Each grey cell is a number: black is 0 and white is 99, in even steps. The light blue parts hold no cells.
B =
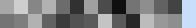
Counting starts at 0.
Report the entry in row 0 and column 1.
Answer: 80
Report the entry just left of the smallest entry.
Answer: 29
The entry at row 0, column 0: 65
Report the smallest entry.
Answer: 6
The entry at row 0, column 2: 52
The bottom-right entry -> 55
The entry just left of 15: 35
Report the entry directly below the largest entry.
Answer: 49

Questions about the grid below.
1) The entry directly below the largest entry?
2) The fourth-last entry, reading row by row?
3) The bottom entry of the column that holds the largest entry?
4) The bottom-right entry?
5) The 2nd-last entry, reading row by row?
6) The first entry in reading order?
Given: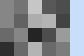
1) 67
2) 41
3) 70
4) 48
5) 41
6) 52

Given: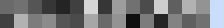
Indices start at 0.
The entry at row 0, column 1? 44
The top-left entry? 41
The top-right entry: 57
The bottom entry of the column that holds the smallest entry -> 6
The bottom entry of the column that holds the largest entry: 65
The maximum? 83
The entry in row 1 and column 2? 48

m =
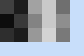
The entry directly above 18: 5
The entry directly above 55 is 43
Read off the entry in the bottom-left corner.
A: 18
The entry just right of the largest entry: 47

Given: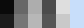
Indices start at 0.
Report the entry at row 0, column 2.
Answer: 67
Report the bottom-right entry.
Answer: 78
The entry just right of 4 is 40

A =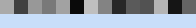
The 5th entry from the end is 35
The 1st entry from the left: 66
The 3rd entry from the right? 70
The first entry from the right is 39

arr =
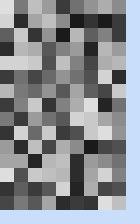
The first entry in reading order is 86
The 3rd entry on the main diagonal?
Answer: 20
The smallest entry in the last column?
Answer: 17
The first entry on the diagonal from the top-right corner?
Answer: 54
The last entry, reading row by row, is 74
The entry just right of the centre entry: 67
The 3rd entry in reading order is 74
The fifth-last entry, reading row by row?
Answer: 17
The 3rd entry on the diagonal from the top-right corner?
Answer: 37
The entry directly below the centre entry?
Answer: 34
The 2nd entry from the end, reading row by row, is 86
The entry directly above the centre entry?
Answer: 34
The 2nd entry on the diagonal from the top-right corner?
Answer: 10
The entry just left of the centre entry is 20
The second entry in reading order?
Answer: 47
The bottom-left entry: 27
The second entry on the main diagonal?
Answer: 17
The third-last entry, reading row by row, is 20
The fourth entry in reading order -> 60
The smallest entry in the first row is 23

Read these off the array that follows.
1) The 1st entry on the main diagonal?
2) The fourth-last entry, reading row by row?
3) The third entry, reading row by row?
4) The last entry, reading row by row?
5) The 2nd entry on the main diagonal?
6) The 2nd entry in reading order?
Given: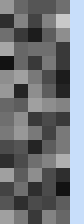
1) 59
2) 47
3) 33
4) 40
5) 51
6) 40

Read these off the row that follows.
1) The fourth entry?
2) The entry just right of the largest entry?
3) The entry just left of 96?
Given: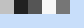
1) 96
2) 46
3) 33

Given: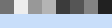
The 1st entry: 44
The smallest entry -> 13
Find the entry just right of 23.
33

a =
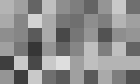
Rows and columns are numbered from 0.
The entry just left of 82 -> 52
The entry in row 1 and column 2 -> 82
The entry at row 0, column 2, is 39
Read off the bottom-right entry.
32
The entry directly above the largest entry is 39
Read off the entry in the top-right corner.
43
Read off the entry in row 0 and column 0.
70
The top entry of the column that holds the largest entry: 55
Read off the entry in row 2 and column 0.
55
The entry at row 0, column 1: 62
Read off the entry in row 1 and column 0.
66
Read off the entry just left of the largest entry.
78
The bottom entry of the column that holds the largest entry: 35
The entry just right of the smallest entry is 58
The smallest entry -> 21
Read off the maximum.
86

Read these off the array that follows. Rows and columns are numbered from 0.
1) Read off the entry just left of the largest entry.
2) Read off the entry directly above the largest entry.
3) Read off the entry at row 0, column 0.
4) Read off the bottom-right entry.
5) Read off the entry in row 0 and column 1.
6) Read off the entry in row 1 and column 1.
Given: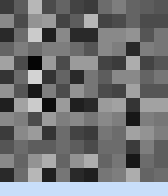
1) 42
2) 2
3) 23
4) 42
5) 36
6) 29

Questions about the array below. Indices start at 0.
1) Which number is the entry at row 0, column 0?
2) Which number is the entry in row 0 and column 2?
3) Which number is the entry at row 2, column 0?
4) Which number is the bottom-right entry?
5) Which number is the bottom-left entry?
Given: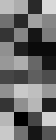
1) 74
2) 16
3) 20
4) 33
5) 78

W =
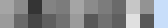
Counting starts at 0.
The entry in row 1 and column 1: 41
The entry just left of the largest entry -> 37
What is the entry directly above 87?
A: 77
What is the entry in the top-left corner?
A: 64
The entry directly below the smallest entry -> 27
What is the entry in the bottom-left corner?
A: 60
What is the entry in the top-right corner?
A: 57

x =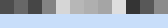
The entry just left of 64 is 68
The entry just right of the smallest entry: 34

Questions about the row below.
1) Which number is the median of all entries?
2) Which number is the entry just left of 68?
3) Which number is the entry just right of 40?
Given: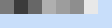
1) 55
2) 40
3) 68

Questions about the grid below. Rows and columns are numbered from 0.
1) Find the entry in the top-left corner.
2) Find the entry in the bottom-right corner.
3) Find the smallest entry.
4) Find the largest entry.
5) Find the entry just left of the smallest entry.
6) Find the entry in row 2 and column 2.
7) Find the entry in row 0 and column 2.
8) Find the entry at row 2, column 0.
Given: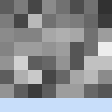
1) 36
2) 33
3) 19
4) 92
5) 44
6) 51
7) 27
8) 54
